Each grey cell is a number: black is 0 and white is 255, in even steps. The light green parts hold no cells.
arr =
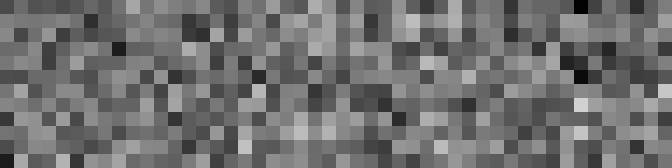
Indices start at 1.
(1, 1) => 75
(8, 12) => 85
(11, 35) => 130
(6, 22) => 86
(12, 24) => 93
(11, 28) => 61
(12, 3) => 90
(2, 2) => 120
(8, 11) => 158
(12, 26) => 115
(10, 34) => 86
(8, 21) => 132
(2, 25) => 115
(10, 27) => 79
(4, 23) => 171
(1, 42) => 3
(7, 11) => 124
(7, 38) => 138
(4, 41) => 64
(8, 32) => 104
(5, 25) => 91
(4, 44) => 37
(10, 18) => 166
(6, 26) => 123
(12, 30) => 68
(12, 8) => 135
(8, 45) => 130
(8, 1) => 133
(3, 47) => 144
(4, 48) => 58
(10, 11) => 112
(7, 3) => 82
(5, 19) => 146
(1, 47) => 94
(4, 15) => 141
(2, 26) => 155
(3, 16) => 164

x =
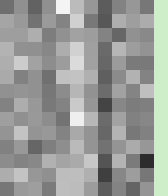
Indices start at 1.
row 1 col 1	111
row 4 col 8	106
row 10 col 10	120
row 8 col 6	202
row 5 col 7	161
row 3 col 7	157
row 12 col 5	164
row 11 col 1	129
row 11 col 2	153
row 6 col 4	112
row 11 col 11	151
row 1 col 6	187
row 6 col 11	131
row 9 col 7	183
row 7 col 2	148
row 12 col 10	123
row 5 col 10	122
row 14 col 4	123
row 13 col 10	157
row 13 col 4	144
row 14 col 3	158
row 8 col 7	150
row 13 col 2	195
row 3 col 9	102
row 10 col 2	195
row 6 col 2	129
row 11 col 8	114
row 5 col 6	219
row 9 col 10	129
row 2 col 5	131
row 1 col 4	144
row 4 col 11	147
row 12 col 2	131
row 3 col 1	158
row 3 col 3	174
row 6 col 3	145
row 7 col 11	191
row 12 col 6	170

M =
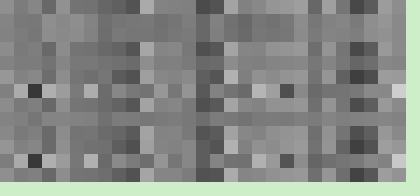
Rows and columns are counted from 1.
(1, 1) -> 143
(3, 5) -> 137
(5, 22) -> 135
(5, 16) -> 107
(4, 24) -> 148
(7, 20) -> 159
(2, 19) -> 118
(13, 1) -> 143
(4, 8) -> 105
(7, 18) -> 106
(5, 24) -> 132
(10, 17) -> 162
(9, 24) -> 132
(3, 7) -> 130
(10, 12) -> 131
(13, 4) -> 104
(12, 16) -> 132
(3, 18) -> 106
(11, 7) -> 113
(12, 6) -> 119
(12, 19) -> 177
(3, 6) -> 140
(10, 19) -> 131
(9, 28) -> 133
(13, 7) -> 115
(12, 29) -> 200
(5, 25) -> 119
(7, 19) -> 181
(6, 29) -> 154
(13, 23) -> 111
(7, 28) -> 136
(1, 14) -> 128
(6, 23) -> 115
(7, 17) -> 115
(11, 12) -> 132

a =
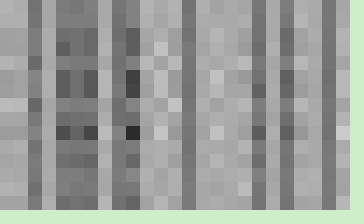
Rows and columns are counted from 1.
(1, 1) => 178
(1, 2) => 173
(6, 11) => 164
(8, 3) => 103
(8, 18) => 181
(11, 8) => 170
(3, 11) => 166
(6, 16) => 192
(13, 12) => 164
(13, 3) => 120
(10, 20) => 174
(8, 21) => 125
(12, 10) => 104
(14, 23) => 174
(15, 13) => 162
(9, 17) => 171
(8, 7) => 126
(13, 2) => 168
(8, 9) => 110
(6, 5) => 94
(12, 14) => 118
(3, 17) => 170
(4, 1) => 160
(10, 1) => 156
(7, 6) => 111
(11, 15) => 171
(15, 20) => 172
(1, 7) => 127
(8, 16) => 162
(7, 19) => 98
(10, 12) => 196
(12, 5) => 111
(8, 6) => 124
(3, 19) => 114
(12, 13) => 160
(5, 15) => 173
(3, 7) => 105
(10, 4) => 171

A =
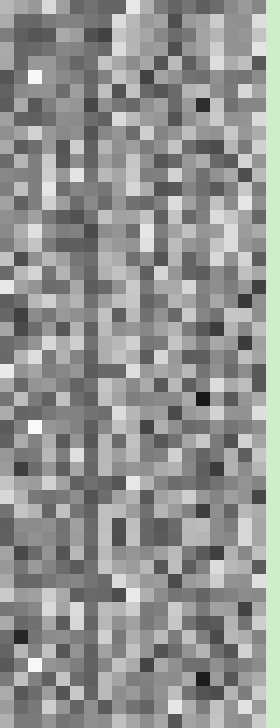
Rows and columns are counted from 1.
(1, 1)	183
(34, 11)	144
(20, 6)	127
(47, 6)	147
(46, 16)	75
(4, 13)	79
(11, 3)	110
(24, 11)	135
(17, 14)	192
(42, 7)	116
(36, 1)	216
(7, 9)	82
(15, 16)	193
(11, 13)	195
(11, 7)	97
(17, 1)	137
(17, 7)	75
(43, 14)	121
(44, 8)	187
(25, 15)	126
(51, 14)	173
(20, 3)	212
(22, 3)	183
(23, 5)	153
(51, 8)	90
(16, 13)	196
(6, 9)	197
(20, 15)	93
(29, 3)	122
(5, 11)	166
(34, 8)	185
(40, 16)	64
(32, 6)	149
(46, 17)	183
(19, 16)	216
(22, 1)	94
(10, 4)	152
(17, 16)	155

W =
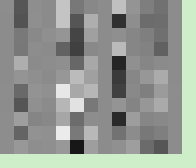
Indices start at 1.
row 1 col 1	141
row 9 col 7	141
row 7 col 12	155
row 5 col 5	143
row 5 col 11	134
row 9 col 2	158
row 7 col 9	64
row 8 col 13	140
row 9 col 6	108
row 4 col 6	64
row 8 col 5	182
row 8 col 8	140
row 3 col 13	140
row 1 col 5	196
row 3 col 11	127
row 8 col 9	148
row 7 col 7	182
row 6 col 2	148
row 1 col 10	148
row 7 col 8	140
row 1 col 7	136
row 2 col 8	140
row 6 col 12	171
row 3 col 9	143
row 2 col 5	196
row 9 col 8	140
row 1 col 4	139
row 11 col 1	141
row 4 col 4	139
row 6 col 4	139
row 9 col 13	140
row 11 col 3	142
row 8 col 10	132
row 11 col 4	143
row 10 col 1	141
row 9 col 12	137

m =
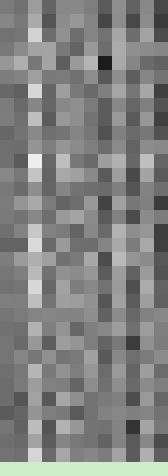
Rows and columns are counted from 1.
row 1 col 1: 123
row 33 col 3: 213
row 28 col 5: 126
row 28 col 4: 129
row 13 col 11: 163
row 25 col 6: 149
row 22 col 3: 190
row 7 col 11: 166
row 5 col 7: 180
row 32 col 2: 106
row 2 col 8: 70
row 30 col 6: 90
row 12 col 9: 176
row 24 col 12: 126
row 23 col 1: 118
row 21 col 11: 171
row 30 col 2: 101
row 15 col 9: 160
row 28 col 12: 126
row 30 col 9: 135
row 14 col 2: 107
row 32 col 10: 90
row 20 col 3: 185
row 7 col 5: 158
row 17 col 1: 112
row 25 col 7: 126
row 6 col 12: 115
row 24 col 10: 112
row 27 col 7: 150
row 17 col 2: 131
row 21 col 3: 215
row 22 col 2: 126
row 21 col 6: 125
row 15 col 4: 124
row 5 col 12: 98
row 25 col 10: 60
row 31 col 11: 164
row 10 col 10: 107
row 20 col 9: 157

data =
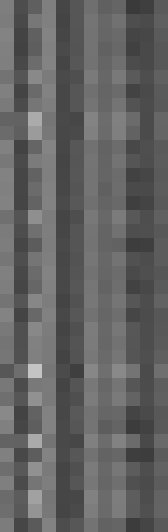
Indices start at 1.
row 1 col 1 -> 126
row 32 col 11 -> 73
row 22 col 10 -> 86
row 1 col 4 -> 127
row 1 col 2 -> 77
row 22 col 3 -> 135
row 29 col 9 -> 122
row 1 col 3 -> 95
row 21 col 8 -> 99
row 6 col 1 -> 115
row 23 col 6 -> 87
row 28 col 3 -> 121
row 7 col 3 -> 106
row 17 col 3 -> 112
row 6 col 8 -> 103
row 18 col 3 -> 92
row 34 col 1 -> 110
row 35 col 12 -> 92
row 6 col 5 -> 74
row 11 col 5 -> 71
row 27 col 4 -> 118
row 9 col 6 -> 71
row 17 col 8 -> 100
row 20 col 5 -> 72
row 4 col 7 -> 115
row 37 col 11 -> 80
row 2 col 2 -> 73
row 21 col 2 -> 70
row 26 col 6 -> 83
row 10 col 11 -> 75
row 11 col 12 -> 90
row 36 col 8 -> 107
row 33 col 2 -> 72
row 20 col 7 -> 114
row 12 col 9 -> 115
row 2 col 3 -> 119
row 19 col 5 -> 71
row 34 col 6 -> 80
